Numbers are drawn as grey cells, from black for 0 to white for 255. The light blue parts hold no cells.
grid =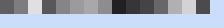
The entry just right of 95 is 125
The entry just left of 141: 168
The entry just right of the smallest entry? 54

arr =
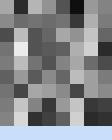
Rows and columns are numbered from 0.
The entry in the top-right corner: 131
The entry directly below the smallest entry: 56
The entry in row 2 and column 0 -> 76
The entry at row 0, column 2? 181
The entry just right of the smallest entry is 153
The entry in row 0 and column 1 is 43
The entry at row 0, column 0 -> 167
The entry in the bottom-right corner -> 49
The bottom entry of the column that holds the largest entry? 215
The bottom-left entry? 131
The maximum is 235
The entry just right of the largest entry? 83
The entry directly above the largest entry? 188
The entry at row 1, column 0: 138

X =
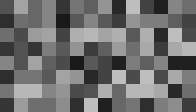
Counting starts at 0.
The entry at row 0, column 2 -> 103
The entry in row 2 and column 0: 110
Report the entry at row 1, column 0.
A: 46
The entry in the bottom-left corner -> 53
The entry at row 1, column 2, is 103
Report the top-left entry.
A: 82
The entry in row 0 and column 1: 163
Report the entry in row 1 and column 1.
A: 110
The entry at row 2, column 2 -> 155
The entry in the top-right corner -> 110
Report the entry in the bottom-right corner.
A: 60
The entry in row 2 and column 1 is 75

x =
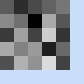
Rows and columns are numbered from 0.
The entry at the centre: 66
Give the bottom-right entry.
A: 66
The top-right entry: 118
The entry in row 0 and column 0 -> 92
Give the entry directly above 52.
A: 86
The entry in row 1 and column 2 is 2
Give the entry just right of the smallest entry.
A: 169

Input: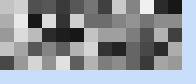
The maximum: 240
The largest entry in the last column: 173
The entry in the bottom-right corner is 153
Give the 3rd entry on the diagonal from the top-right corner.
80
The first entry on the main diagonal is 195
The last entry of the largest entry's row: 23
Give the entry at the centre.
195
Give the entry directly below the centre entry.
213
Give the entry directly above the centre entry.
109
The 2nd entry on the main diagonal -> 233
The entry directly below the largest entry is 117
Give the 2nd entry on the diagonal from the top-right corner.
140
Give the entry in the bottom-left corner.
72
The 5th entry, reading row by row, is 58
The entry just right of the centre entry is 159
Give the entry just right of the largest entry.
43
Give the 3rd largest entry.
225
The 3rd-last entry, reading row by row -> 58
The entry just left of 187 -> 219

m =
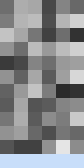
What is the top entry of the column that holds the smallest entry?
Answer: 132
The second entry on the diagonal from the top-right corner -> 180
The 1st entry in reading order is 110
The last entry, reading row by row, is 140
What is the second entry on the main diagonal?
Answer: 180
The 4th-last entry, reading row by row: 65
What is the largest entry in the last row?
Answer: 229
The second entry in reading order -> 173
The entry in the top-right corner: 104
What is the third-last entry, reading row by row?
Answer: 146
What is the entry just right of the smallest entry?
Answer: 50
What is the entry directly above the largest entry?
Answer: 118
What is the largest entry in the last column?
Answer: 215
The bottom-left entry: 84
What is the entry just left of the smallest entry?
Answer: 124

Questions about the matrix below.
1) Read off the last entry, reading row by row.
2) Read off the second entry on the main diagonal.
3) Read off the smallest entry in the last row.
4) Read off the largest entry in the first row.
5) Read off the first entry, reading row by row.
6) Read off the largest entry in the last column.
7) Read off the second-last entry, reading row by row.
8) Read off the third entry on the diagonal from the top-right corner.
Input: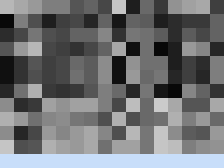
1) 146
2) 126
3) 79
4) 197
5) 183
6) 168
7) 140
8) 92
